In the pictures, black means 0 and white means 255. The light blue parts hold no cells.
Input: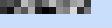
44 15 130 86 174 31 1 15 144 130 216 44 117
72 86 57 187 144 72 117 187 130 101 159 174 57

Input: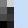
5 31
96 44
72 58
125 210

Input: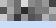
203 139 57 151 84 97 178 139
190 151 111 218 139 125 151 69
84 166 111 43 97 125 125 178

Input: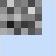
116 28 100 57 72 171
145 72 145 100 213 116
171 145 186 130 130 85
171 158 72 158 85 116
100 200 116 130 72 145

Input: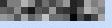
99 87 139 61 21 87 74 152 61 49 35 99 179 152 126
49 126 126 179 139 61 111 74 111 152 35 49 165 126 152
152 139 87 165 99 126 193 111 111 99 5 74 35 74 165

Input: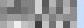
130 102 102 116 130 210 102 154 102 181 142
142 154 154 142 154 116 169 130 154 142 142
154 169 102 130 130 210 90 181 116 169 116
169 195 238 195 181 62 195 116 210 90 181
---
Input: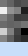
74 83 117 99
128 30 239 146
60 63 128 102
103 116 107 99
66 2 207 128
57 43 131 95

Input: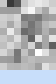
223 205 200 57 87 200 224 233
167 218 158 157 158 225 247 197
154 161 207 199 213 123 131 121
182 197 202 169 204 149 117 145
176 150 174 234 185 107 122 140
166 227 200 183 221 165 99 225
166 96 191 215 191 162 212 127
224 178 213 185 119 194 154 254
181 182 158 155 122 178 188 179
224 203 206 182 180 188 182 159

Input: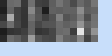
90 117 39 106 110 56 112 64 60 94 116 98 75 105
95 100 31 100 66 53 136 82 30 97 94 99 98 141
78 112 49 171 67 52 113 85 64 81 128 84 93 123
99 115 72 110 71 52 100 71 84 85 108 97 104 148
88 146 29 51 55 63 101 52 57 70 106 110 61 228
66 107 41 106 94 74 156 85 73 70 126 98 91 135

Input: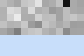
170 163 189 177 166 197 203 227 167 173 194 19
170 167 177 219 212 175 218 176 182 154 162 190
198 186 178 209 235 173 172 208 189 191 162 190
158 160 193 178 181 200 156 142 197 185 170 181
163 164 166 153 126 187 196 201 179 170 191 139

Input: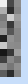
73 141 239
45 134 174
206 158 121
57 144 135
87 133 155
146 132 34
140 138 201
55 157 22
136 114 65
119 143 145
44 133 94

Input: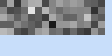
94 70 83 163 54 141 172 175 72 133 161 142 158 148 99
50 112 135 74 82 107 227 93 180 135 109 128 135 132 135
108 90 170 137 95 129 85 93 60 169 134 99 101 131 195
72 156 97 97 137 113 97 81 151 25 150 151 166 128 139
149 101 185 171 83 65 96 155 168 107 116 72 106 71 56
